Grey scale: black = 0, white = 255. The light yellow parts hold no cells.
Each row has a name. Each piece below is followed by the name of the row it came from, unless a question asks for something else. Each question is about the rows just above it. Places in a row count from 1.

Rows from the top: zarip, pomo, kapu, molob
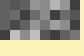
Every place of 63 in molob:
1 6
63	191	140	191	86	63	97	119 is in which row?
molob
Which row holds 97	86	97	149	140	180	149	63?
zarip
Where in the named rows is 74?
kapu, 2
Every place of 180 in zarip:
6
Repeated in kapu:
97

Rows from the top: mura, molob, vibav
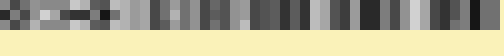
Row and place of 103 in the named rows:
mura, 22
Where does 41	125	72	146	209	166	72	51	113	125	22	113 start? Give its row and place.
vibav, 38

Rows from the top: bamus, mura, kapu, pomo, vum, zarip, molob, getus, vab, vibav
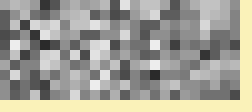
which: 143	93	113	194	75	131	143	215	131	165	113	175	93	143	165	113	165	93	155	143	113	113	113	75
vibav
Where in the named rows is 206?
zarip, 5
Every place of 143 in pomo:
3 11 12 16 17 19 20
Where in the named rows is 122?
getus, 19
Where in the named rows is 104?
zarip, 16
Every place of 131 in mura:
6 11 19 20 24

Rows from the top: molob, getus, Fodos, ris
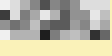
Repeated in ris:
179
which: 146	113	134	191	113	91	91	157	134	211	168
Fodos
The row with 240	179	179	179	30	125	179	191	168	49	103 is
ris
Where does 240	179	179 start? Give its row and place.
ris, 1
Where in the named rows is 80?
molob, 5
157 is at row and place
Fodos, 8

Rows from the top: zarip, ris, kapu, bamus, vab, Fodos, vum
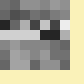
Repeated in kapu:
67
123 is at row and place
ris, 6
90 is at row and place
ris, 3

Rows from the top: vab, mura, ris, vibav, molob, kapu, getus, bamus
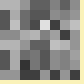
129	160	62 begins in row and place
vibav, 5
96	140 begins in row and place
vab, 7
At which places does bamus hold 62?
3 4 6 8
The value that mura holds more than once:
86
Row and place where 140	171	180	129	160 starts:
vibav, 2

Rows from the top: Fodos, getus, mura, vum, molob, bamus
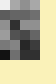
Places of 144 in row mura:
1 3 4
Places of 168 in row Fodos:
2 4
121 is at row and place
molob, 1
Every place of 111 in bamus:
2
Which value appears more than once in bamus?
48

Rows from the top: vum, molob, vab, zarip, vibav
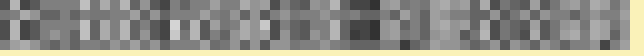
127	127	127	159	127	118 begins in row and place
molob, 18
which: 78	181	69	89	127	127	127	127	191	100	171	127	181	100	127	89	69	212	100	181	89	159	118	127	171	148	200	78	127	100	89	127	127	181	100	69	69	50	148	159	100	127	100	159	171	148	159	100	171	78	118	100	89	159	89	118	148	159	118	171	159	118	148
vab
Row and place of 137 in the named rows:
vum, 33
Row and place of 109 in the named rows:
vibav, 22
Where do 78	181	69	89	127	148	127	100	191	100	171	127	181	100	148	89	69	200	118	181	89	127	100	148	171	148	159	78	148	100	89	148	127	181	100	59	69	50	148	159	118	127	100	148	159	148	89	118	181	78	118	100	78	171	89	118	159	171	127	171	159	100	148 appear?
zarip

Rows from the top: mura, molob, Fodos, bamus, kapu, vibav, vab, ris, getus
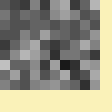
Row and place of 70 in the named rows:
mura, 2
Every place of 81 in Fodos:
2 3 6 8 10
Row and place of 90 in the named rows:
mura, 1
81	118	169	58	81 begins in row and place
ris, 5
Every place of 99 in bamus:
4 7 9
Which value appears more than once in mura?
58

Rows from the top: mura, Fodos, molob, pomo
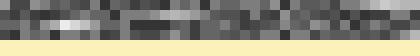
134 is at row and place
molob, 29
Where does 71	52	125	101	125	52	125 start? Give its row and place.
mura, 16
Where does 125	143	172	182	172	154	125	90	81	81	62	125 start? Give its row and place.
Fodos, 15
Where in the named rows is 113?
pomo, 5
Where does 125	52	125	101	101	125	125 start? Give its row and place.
mura, 20

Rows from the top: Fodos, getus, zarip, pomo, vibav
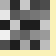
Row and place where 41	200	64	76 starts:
Fodos, 2
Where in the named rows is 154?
pomo, 5
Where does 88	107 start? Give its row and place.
getus, 2
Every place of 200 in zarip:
2 5
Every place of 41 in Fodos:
2

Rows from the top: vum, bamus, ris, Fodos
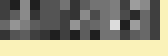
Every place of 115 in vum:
7 10 11
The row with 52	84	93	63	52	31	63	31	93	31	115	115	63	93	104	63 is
Fodos
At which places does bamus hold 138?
3 9
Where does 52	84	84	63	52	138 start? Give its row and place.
bamus, 4
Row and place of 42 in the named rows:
bamus, 14

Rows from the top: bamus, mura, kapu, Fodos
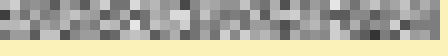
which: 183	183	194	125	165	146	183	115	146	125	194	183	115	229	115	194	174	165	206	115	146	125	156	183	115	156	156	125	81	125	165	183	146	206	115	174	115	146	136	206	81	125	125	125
kapu
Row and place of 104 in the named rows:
Fodos, 12
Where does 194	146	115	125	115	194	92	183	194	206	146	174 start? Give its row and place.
mura, 21

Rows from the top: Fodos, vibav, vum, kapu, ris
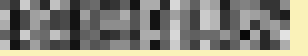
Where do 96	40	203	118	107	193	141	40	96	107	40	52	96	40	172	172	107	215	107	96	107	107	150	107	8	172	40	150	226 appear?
kapu
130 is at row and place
Fodos, 25
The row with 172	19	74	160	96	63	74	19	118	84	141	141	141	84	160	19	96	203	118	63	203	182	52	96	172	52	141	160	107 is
vum
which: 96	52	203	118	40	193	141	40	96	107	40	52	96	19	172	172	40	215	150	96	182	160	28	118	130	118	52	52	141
Fodos
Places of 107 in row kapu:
5 10 17 19 21 22 24
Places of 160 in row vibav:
4 9 15 18 26

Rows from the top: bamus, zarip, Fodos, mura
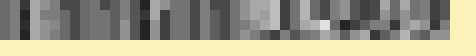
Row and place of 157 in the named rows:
zarip, 27
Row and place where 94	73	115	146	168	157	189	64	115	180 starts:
zarip, 22
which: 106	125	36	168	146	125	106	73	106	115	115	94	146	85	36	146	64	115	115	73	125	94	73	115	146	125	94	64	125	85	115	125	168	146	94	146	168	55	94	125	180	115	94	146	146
mura
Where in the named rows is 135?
Fodos, 6
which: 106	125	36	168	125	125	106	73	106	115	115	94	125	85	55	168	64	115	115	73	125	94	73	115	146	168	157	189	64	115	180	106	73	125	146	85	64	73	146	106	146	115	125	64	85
zarip
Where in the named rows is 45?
Fodos, 3

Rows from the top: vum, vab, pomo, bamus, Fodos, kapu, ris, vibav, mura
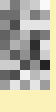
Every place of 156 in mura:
1 3 5
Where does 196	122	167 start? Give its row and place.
vab, 3
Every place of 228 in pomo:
3 4 5
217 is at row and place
vibav, 5
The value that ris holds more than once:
205

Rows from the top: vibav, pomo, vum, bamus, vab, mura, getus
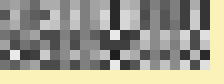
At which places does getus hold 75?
5 6 8 20
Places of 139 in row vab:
5 7 9 10 14 16
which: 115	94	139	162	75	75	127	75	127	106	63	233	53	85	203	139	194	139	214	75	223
getus
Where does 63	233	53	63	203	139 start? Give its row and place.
bamus, 11
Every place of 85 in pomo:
1 5 17

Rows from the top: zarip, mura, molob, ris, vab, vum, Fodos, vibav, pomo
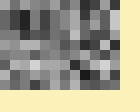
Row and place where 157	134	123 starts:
zarip, 3
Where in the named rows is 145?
vab, 2
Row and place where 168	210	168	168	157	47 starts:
Fodos, 3
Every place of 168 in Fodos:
3 5 6

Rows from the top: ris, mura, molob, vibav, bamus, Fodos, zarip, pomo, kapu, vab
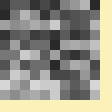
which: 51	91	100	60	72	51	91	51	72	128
vibav
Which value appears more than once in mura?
109
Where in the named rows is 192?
bamus, 10
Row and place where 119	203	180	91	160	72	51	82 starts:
Fodos, 2
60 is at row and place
vibav, 4
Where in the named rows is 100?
vibav, 3

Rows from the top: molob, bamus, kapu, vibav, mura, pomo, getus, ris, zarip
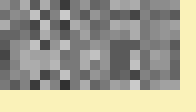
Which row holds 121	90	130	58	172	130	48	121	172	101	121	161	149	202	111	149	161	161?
zarip
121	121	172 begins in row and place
getus, 7
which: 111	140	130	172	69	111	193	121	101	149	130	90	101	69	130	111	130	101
ris
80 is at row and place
bamus, 5
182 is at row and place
getus, 6

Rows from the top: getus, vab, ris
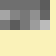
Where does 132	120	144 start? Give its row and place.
vab, 2
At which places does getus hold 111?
1 2 3 4
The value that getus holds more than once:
111
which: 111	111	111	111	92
getus
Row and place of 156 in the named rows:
ris, 4

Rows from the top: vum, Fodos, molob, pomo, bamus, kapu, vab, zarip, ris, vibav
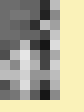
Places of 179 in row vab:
1 4
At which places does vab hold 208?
6
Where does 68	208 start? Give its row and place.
vab, 5
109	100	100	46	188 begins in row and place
vum, 2
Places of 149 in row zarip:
4 5
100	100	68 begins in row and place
pomo, 3
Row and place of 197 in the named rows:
pomo, 6

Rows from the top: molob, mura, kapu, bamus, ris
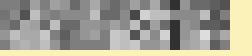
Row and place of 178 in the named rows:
ris, 3
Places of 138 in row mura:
2 5 7 8 9 13 18 19 20
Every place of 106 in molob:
3 8 12 17 20 21
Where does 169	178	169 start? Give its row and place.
ris, 2
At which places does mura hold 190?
4 10 16 17 21
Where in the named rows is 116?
mura, 1
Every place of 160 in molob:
4 6 14

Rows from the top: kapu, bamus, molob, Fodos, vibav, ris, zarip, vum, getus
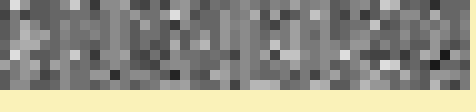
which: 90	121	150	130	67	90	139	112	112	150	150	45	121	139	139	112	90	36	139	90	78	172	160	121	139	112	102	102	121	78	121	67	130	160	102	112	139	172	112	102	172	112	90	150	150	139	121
vum
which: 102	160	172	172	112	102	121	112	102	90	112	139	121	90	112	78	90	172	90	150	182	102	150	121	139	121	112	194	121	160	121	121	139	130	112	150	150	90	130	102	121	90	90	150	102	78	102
vibav
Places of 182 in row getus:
26 27 32 37 44
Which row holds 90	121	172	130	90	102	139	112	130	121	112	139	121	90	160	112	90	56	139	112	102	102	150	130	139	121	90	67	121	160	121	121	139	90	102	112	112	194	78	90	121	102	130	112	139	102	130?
molob
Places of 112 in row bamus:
8 9 11 15 16
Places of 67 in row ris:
15 17 24 28 38 39

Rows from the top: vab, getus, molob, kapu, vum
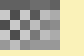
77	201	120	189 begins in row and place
kapu, 2
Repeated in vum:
152
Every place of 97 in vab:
1 2 3 6

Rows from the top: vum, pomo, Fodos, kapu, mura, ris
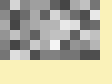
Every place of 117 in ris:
1 7 8
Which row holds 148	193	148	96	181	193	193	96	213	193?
kapu
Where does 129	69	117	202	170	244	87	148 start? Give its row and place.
mura, 1
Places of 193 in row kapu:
2 6 7 10
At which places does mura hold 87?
7

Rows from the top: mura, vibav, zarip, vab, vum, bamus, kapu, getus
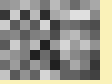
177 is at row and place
bamus, 7
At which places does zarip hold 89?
2 4 9
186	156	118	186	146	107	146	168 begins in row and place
mura, 3
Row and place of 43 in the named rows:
vibav, 5
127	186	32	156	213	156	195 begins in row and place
vum, 3

